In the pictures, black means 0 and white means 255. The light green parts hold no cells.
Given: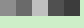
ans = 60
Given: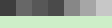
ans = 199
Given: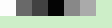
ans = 170
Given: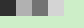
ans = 212
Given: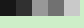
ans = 201
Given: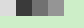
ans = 149
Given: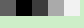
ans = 242
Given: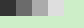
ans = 222
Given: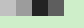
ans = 94
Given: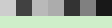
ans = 24
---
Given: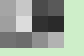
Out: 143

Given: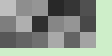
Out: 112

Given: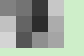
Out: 143

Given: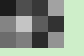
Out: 43

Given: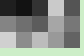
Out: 188

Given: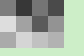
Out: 193
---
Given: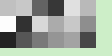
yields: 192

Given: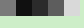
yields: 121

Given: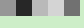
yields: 150

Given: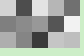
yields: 211

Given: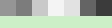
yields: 148

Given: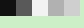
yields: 18
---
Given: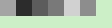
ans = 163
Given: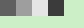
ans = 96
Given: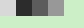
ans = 217
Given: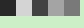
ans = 39
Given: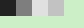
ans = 35
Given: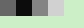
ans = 101
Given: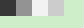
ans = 55
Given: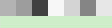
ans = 179
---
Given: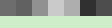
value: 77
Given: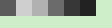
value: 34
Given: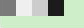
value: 27
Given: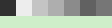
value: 118
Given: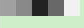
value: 241
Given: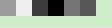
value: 88
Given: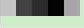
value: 166
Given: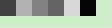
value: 4
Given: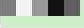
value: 95
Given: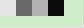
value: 10
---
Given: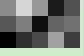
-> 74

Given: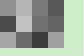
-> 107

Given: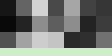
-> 41

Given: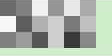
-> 206

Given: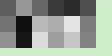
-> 157

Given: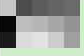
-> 226

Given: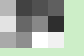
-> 142

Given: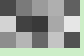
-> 104

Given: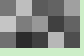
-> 64
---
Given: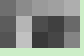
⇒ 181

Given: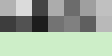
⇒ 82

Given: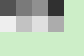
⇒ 194

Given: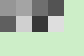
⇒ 208

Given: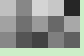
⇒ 112

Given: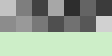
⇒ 153

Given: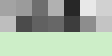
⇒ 75

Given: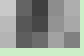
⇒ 87
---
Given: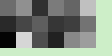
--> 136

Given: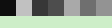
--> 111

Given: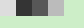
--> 87

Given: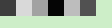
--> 189

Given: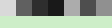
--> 78

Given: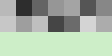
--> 212

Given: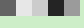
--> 36

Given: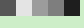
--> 126

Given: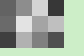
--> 128
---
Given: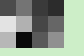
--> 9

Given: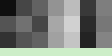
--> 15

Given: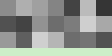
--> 53

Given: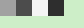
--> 46

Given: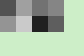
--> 32

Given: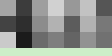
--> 27

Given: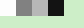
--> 19

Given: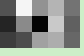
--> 4

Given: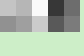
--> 55

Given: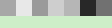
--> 40
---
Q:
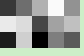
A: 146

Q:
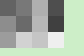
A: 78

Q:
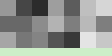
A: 214

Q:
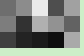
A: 161

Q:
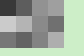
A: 159

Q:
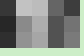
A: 61

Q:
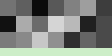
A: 61

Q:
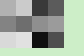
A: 91

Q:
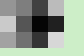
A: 187
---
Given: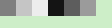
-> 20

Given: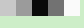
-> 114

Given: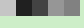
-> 150

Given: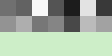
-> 84

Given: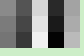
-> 41

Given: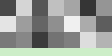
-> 192

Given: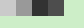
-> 77
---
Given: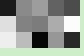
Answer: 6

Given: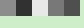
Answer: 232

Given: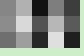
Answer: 39

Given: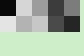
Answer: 199

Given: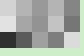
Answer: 160

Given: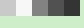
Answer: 130

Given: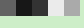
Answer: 51
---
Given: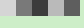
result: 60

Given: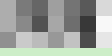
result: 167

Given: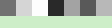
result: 41

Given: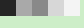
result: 137

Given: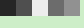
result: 237

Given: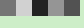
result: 34

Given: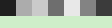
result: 110

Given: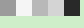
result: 183

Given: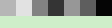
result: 51

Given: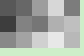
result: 117
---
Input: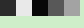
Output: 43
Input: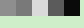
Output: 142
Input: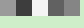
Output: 153
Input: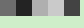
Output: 108
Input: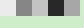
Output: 235
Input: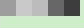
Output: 157
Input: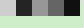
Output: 206
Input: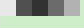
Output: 232
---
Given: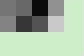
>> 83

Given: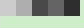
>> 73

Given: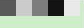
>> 125

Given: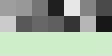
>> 103

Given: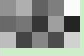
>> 134

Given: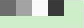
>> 250

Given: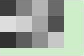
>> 143

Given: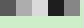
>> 218

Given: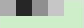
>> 143
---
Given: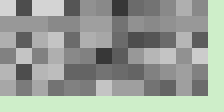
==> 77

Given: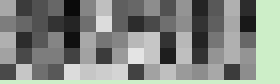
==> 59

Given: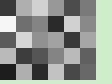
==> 174

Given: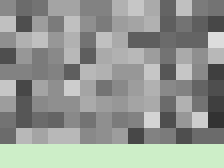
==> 107

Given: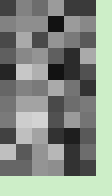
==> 130
